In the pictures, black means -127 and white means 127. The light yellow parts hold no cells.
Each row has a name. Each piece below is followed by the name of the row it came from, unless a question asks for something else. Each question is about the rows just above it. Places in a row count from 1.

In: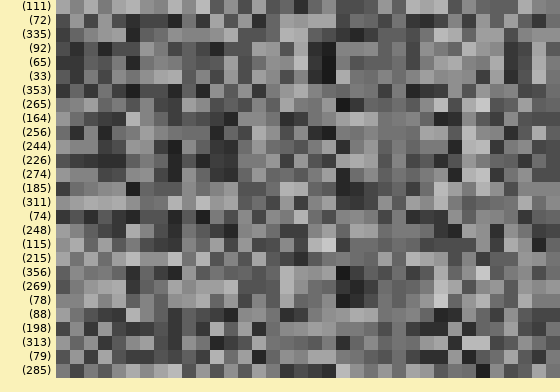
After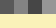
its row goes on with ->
[ -50   30    9  -50    3  -80 -101   43  -12  -18    3  -18    3   30
    9   15    9  -65   30  -80  -44   50  -12]
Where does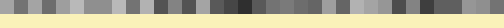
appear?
(215)

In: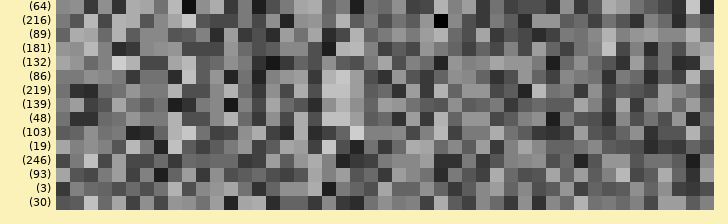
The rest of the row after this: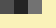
[-70 -21  44  37 -21   8 -35  29 -70   1  37   8 -27 -27 -13   8 -35 -42
 -48 -83 -62 -70 -27 -48]
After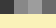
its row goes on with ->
[ 29 -35]
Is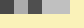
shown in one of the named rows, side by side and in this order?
yes
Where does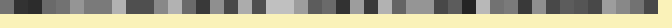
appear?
(219)
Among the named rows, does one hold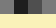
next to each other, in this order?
yes

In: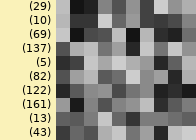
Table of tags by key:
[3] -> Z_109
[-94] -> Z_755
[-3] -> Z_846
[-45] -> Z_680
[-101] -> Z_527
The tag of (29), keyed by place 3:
Z_755
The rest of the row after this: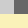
[ 25 -61 -68 -53   3]
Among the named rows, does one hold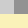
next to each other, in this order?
yes
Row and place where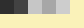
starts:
(5), 1
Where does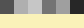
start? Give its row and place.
(43), 3
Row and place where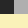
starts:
(82), 9
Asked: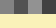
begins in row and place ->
(29), 4

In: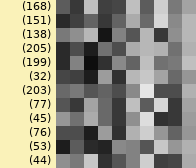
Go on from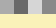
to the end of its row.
[55]
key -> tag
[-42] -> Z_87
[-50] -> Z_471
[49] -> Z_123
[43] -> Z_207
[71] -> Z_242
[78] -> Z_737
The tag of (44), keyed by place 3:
Z_242
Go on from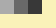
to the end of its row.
[ 15  93 -78 -71  28]
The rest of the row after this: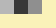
[55]

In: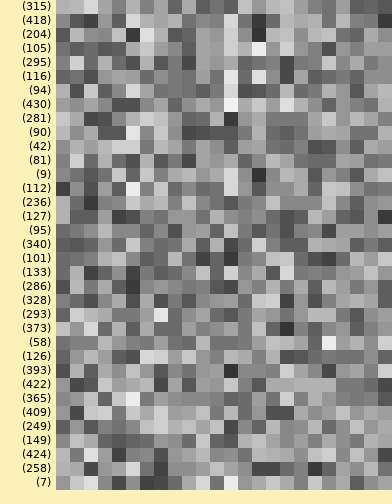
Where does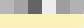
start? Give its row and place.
(58), 17
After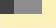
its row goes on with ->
[ 30  64  36  14 -54 -54 -20   0 -69 -27  36  14  56 -13]
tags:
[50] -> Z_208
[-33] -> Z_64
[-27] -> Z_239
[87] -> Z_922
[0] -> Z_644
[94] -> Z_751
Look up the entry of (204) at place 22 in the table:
Z_239
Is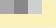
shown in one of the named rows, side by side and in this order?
no
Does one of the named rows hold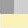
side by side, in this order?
yes
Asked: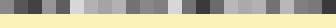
(418)
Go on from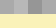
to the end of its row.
[ 87  14 -75   8  56  42 -40  22   0 -40  42  64]

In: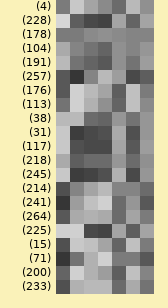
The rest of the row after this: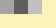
[-4]
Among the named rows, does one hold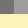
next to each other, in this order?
yes
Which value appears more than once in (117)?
[-54]
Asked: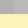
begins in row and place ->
(233), 2

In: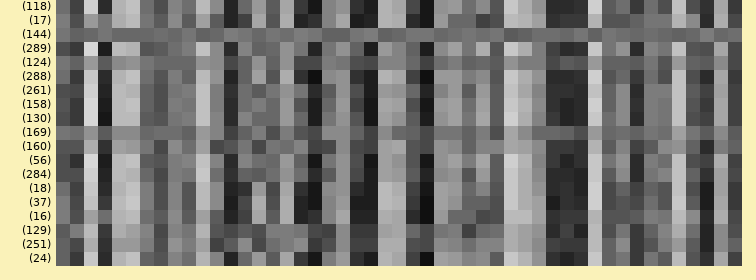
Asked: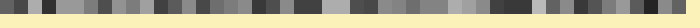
(251)
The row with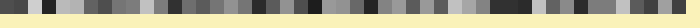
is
(261)

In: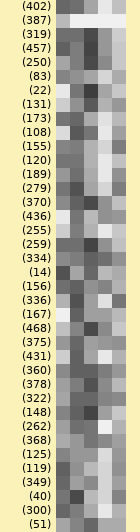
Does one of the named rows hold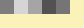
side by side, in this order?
no
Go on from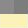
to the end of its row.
[-30 -16  17]
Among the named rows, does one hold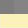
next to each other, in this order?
no
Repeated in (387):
[112]
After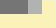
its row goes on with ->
[104  64]
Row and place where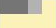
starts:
(120), 1

